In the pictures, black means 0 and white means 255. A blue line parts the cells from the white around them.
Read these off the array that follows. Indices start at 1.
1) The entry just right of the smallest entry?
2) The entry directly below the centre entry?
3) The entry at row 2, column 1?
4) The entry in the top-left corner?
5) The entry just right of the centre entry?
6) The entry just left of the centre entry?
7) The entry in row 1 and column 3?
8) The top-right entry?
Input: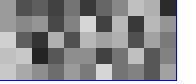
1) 87
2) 142
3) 155
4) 155
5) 162
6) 80
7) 94
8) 43

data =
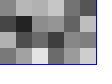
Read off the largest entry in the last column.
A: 206
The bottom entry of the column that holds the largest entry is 228
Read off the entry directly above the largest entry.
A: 107
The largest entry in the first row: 198
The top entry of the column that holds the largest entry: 177
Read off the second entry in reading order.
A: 183
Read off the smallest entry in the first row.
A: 85

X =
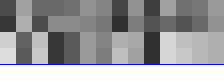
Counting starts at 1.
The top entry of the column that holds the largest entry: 76
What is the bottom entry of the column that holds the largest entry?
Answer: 221
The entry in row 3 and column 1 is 206
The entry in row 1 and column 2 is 161
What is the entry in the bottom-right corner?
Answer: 176
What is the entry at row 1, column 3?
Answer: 106

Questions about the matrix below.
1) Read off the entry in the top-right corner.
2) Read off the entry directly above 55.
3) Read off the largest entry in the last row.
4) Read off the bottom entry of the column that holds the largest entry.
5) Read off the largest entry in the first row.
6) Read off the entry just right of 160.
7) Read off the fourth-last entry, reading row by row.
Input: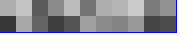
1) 146
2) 174
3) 168
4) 153
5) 203
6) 138
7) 131

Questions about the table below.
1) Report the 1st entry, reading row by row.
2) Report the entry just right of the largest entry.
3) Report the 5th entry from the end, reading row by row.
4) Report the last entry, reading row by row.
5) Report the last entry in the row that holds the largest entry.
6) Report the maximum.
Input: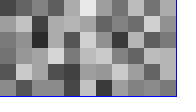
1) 71
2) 158
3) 58
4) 122
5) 172
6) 233
